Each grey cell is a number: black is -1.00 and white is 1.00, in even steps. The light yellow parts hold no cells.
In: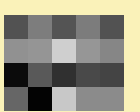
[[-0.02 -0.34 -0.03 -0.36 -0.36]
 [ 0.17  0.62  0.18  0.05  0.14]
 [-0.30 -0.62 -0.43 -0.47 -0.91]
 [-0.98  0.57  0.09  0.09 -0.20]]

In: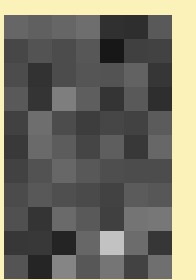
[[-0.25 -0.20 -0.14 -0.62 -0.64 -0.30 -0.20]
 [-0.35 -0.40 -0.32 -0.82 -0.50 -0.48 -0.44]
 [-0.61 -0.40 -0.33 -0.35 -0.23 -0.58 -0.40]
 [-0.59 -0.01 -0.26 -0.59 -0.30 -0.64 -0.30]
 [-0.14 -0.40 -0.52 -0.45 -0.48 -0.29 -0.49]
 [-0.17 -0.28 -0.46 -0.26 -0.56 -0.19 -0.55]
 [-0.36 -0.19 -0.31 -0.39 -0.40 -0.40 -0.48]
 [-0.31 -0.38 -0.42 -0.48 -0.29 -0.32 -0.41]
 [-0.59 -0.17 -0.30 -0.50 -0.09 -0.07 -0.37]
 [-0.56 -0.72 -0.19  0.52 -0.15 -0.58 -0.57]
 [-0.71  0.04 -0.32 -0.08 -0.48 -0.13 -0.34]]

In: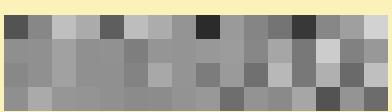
[[ 0.06  0.50  0.34 -0.26  0.48  0.35  0.16 -0.66  0.21  0.04 -0.09 -0.56
   0.06  0.25  0.65 -0.35]
 [ 0.13  0.26  0.13  0.14 -0.01  0.17  0.16  0.19  0.22  0.06  0.30 -0.06
   0.60  0.01  0.19  0.12]
 [ 0.13  0.26  0.13  0.13  0.03  0.32  0.16 -0.03  0.21 -0.12  0.44 -0.06
   0.38 -0.17  0.50  0.07]
 [ 0.33  0.18  0.16  0.13  0.09  0.10  0.15  0.19 -0.14  0.15  0.08  0.30
  -0.35  0.16 -0.15  0.12]]

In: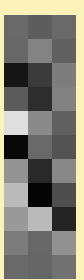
[[-0.27 -0.18 -0.18]
 [ 0.03 -0.25 -0.19]
 [-0.54 -0.02 -0.83]
 [-0.65  0.02 -0.29]
 [ 0.08 -0.25  0.75]
 [-0.18 -0.35 -0.94]
 [-0.68  0.07  0.15]
 [-0.96 -0.39  0.46]
 [ 0.46 -0.72  0.20]
 [-0.19  0.14 -0.03]
 [-0.21 -0.11 -0.18]]

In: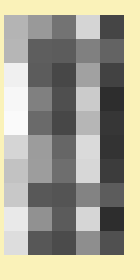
[[ 0.20 -0.10  0.67 -0.46  0.41]
 [-0.26 -0.28  0.00 -0.22  0.43]
 [-0.28 -0.44  0.26 -0.48  0.88]
 [ 0.00 -0.38  0.59 -0.65  0.94]
 [-0.17 -0.44  0.43 -0.58  0.96]
 [ 0.22 -0.20  0.71 -0.60  0.67]
 [ 0.23 -0.14  0.69 -0.53  0.52]
 [-0.31 -0.34  0.03 -0.28  0.57]
 [ 0.14 -0.29  0.68 -0.65  0.83]
 [-0.32 -0.41  0.11 -0.37  0.73]]

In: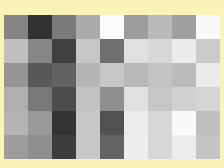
[[-0.61 -0.04  0.33  0.97  0.23  0.45  0.25  0.96  0.04]
 [ 0.05 -0.50  0.56 -0.13  0.76  0.69  0.84  0.59  0.50]
 [-0.31 -0.23  0.42  0.55  0.44  0.54  0.47  0.84  0.17]
 [-0.05 -0.40  0.52  0.11  0.76  0.55  0.64  0.67  0.37]
 [ 0.21 -0.59  0.57 -0.36  0.85  0.69  0.96  0.50  0.41]
 [ 0.12 -0.53  0.57 -0.22  0.87  0.69  0.85  0.54  0.23]]

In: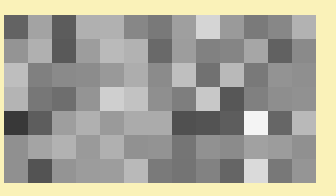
[[ 0.28 -0.28  0.38  0.39  0.06 -0.05  0.25  0.67  0.21 -0.04  0.06  0.40
  -0.22]
 [ 0.38 -0.30  0.23  0.46  0.40 -0.18  0.23  0.01  0.04  0.30 -0.24  0.08
   0.16]
 [ 0.00  0.08  0.10  0.20  0.36  0.09  0.50 -0.11  0.45 -0.05  0.15  0.12
   0.49]
 [-0.07 -0.14  0.16  0.62  0.52  0.12 -0.01  0.57 -0.32  0.00  0.11  0.14
   0.41]
 [-0.27  0.24  0.38  0.21  0.34  0.34 -0.37 -0.35 -0.27  0.91 -0.20  0.45
  -0.56]
 [ 0.29  0.40  0.21  0.38  0.14  0.15 -0.08  0.14  0.09  0.26  0.22  0.13
   0.13]
 [-0.35  0.16  0.22  0.23  0.45 -0.04 -0.09  0.02 -0.21  0.71 -0.06  0.17
   0.13]]
